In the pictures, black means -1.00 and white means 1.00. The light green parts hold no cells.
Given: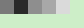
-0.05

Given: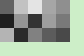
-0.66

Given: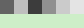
-0.22

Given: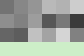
-0.32

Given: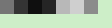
-0.71

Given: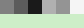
-0.28

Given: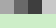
-0.18

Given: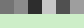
-0.37
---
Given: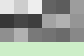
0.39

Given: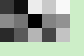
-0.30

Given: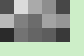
-0.10

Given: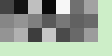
0.39

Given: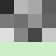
0.05

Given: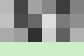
0.22

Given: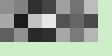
0.13

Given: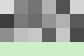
0.50
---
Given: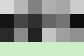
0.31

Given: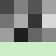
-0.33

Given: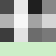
-0.76

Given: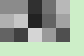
-0.11

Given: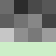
-0.43

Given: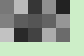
0.12

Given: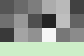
0.45

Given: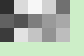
0.65

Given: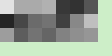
-0.61
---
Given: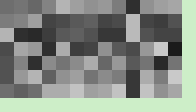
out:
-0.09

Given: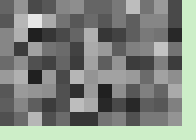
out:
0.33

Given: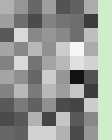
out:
0.60

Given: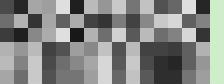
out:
0.40

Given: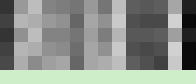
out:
-0.76
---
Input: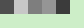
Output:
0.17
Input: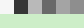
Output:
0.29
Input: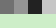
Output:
-0.73
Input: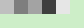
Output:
-0.51
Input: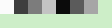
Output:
-0.29
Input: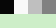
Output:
0.50
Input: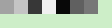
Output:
-0.25
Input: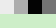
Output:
-0.98
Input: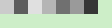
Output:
0.21
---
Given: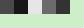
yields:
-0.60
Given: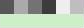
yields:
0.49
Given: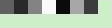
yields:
-0.53
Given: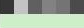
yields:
-0.41
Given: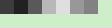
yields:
0.02
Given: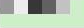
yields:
0.52
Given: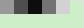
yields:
0.65
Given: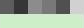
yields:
0.64
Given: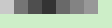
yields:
0.19
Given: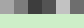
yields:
-0.14
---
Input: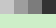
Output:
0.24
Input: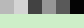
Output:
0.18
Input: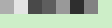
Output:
0.20
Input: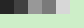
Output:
0.19
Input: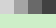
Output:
0.29
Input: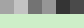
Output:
0.18
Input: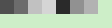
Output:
-0.67
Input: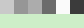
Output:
-0.16
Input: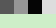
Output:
0.18
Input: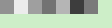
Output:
0.42
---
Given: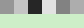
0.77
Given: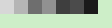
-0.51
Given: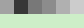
0.10
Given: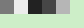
-0.73
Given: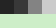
-0.56
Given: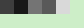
-0.09
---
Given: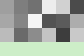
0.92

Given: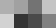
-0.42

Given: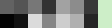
0.72

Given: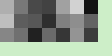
-0.32

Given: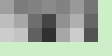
-0.14

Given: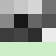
-0.20
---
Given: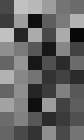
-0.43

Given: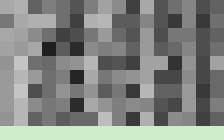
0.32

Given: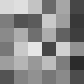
0.70

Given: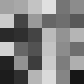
0.27

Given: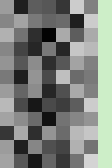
0.22
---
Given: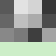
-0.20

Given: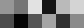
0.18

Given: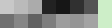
0.57

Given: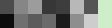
-0.40

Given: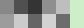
0.07

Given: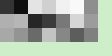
0.38
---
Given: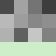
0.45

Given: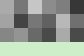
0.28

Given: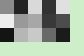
0.86

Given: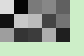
-0.86

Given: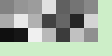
0.33

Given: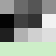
-0.98

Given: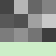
-0.31
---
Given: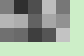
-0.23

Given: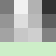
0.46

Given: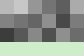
-0.21

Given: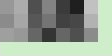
-0.32

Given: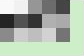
-0.61

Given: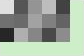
0.27

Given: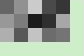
-0.79

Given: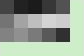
0.49

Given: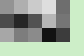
-0.36

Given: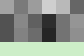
-0.25
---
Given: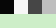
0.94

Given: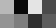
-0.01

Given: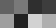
-0.74

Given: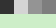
0.66

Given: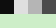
0.75

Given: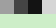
-0.47

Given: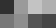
0.11

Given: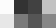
-0.04
